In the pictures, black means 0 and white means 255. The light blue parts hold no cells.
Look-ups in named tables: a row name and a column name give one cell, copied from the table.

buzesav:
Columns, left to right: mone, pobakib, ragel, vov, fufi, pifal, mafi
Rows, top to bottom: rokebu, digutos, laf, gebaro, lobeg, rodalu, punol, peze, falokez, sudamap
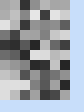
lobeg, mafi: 63
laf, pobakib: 183
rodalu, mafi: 199
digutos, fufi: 61
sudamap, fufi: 57
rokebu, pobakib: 176
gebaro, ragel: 164
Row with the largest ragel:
falokez

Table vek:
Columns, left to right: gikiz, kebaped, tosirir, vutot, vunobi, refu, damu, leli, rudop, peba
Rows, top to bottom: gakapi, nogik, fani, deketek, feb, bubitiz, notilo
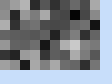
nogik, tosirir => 152
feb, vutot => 110
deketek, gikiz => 100
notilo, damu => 109
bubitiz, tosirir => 155
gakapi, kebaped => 158
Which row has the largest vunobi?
nogik

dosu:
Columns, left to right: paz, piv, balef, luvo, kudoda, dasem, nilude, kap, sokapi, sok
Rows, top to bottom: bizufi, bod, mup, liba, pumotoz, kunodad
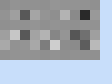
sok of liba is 159
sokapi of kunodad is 144
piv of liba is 198
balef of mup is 145
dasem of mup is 147
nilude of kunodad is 143
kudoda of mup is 144
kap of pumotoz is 139
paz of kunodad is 145

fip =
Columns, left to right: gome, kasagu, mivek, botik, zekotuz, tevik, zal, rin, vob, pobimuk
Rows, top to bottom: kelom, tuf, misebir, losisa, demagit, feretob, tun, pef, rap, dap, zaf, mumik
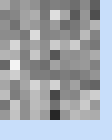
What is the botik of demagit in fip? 165
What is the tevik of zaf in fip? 114
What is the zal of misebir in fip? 107
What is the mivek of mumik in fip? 144
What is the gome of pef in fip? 186
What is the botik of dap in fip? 188
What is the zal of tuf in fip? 167
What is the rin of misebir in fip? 120
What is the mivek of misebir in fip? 165

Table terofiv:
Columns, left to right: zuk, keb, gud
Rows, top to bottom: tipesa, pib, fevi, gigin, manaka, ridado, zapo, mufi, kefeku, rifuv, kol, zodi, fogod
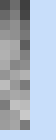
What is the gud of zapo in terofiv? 141
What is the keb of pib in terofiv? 125
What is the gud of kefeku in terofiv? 123
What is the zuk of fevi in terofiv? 131
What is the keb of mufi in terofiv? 166
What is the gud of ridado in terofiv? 128
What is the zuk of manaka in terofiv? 174
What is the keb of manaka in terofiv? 168
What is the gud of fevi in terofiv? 107
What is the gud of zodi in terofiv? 201
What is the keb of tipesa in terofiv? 108
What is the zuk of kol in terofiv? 124
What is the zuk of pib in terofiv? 104
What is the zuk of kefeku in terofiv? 188
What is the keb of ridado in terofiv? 164
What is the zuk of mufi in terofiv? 149
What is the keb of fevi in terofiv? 143
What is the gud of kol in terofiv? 187

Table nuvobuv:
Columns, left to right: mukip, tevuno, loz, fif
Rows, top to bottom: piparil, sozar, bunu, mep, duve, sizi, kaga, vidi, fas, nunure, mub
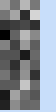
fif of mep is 137
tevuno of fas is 92
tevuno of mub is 140
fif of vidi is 49
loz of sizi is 26
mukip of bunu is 51
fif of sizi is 105
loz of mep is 184

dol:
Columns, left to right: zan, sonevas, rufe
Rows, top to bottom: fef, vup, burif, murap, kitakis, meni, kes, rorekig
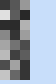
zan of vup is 224
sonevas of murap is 52
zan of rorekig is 196
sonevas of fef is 87
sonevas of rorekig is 103
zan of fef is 57
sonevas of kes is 162
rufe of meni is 93
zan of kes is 77
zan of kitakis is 165
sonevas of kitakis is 115
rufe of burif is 178
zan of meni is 186

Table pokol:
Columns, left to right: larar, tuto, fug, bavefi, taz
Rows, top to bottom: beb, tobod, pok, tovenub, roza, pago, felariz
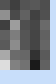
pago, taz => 90
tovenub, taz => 97
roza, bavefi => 69
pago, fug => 103
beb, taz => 78
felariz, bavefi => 26
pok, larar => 63
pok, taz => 106
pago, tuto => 107

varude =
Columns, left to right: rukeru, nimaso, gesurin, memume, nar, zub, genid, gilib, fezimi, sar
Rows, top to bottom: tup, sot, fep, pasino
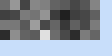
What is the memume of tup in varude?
135
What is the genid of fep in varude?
56
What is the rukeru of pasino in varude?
44
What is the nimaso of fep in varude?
120
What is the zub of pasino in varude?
108
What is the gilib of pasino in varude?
44
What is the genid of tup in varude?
91
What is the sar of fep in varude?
123
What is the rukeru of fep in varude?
121
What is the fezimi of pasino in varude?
124
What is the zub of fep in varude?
101
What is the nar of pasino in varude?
224
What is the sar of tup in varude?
132
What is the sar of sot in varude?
96
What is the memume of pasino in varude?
92
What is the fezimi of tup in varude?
86
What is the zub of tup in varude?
99
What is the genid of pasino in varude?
73

